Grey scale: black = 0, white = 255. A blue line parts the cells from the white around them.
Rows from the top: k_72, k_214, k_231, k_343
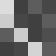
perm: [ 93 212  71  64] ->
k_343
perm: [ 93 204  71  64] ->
k_214
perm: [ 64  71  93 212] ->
k_343
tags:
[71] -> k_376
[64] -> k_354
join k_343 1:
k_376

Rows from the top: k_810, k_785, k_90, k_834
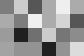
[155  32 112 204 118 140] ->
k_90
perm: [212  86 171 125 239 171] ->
k_785
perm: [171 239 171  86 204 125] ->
k_810

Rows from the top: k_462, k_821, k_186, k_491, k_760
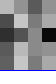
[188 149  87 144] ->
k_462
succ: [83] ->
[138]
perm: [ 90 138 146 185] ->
k_491

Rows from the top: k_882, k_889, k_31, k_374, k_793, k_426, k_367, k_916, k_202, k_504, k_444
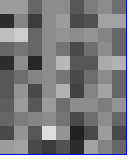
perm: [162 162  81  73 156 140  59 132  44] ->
k_889
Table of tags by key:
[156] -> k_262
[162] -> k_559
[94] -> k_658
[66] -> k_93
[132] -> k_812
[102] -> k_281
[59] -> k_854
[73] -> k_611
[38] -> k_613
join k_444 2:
k_611
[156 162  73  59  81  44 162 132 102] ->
k_444
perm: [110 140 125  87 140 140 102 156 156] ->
k_882
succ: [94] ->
[156]

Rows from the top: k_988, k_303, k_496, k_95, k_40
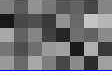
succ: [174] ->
[57]
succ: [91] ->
[146]

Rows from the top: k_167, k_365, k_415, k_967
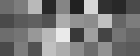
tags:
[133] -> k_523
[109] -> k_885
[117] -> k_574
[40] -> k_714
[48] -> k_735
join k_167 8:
k_714
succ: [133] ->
[33]
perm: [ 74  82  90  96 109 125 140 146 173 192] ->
k_967
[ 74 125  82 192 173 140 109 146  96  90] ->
k_967

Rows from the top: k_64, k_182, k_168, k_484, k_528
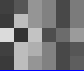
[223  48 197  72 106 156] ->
k_168
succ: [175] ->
[129]
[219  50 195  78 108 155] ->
k_168
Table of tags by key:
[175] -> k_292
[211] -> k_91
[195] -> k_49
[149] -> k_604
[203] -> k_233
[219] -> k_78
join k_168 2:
k_49
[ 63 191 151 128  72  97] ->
k_528

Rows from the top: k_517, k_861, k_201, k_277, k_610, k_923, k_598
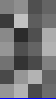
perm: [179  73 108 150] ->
k_598
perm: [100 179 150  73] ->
k_923
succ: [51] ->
[73]
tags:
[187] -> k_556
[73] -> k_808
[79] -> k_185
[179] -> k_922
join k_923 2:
k_922

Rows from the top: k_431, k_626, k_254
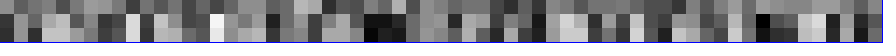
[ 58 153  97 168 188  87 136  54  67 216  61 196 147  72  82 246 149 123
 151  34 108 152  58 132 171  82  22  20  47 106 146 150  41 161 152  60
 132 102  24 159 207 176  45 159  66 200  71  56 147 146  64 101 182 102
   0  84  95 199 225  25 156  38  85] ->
k_626
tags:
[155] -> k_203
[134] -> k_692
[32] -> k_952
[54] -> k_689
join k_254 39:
k_203
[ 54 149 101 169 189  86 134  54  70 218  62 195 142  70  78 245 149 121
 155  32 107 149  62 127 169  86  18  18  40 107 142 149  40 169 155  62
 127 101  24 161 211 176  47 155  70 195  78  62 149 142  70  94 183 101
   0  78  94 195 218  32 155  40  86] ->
k_626
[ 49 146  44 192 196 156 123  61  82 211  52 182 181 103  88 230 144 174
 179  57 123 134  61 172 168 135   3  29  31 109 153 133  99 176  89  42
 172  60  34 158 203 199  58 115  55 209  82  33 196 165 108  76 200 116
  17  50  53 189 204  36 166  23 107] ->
k_254
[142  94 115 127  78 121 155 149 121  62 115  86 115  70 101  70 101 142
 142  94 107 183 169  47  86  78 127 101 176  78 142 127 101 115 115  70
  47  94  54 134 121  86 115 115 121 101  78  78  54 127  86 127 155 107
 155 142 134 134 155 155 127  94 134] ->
k_431
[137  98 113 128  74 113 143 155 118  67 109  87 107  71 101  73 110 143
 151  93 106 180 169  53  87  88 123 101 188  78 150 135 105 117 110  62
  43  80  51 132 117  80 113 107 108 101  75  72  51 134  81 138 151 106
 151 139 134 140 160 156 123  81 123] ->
k_431
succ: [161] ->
[211]

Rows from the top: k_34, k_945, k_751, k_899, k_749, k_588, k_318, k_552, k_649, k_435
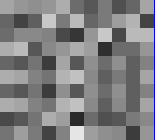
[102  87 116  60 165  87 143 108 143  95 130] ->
k_749
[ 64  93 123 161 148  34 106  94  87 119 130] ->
k_649

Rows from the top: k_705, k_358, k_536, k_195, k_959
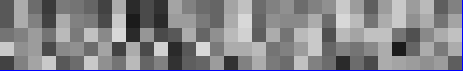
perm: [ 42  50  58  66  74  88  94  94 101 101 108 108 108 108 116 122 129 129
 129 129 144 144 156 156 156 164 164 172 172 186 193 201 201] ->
k_705
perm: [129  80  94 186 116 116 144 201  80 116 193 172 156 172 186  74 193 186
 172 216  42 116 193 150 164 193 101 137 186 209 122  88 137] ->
k_536
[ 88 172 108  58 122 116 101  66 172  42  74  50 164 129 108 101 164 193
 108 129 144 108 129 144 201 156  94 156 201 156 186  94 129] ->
k_705
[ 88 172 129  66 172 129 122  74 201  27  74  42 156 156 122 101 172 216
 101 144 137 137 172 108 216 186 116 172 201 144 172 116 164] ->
k_358
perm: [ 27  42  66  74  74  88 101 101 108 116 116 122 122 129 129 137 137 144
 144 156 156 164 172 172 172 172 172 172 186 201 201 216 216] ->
k_358

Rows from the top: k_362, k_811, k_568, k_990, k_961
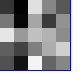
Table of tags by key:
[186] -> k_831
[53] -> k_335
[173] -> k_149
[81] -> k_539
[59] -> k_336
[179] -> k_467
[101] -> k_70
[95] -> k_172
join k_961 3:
k_70
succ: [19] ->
[244]
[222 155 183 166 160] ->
k_568
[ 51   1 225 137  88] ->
k_362

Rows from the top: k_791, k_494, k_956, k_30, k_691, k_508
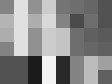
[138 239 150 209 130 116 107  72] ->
k_791
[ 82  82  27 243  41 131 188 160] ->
k_691
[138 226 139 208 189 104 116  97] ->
k_30

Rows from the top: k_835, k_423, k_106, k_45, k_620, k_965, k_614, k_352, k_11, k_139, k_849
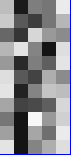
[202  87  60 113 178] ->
k_423
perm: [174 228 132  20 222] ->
k_849

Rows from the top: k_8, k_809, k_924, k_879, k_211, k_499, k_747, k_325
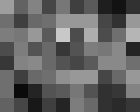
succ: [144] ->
[152]
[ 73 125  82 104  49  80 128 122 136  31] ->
k_879
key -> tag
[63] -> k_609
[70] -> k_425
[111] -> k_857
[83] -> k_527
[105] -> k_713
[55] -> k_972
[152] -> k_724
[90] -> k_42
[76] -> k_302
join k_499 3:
k_857

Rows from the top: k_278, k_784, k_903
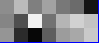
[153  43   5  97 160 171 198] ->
k_903
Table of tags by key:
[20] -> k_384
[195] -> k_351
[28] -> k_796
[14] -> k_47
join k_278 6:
k_384
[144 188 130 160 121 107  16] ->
k_278
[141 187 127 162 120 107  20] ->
k_278
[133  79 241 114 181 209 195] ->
k_784

